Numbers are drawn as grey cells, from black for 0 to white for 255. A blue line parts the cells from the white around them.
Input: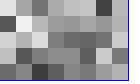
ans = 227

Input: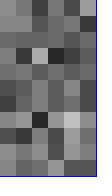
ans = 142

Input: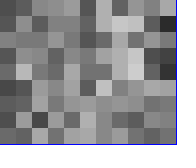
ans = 78

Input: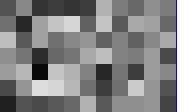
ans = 82

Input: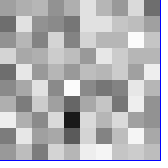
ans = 160

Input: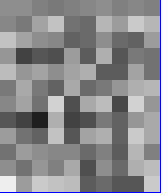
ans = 142

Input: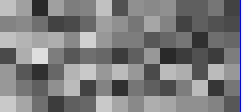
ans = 193
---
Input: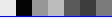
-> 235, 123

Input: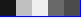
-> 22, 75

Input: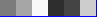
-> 124, 205

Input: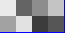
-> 234, 86

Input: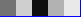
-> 115, 233

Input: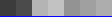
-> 60, 173

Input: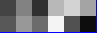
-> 68, 13
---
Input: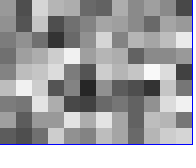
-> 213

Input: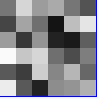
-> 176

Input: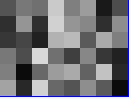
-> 11

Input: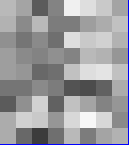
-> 178

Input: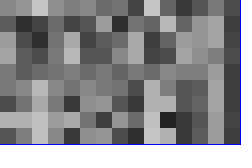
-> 62

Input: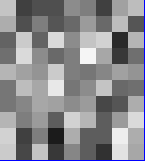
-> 167

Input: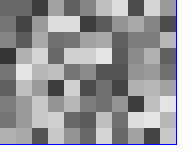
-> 200

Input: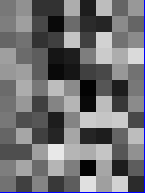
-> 43

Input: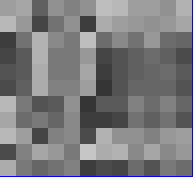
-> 108
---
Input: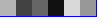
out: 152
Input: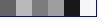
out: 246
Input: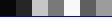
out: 156
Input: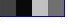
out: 112
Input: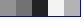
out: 179
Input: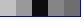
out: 110
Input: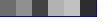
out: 45
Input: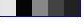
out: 34
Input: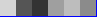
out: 139
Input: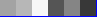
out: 56
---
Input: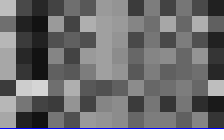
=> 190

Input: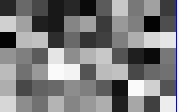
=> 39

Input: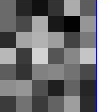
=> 106

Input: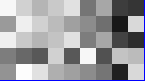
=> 247

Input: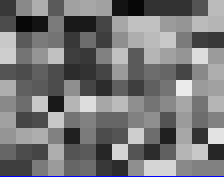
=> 56
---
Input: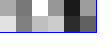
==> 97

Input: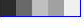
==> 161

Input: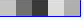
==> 175

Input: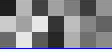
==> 52

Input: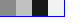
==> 193

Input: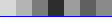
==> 123

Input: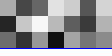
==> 51
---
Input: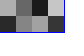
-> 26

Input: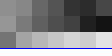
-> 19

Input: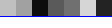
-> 13

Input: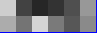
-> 38

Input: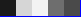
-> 26

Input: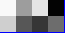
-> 3

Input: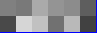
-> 65

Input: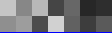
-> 39

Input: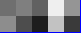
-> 29
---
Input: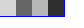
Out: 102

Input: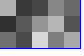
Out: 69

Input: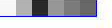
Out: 151

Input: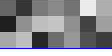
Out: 115

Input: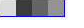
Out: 59

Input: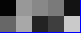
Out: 136
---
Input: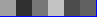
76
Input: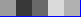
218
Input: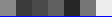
118
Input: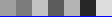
39
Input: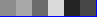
36
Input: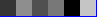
1
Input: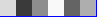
100
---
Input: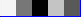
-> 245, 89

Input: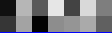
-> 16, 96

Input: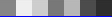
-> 134, 46

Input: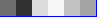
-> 110, 164

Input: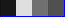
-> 23, 80

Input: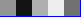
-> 148, 113

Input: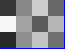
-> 55, 112
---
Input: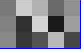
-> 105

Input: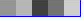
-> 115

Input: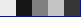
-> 196

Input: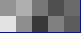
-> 78

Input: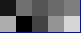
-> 105

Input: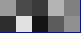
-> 179

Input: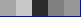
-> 128

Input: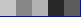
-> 40

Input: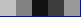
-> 61
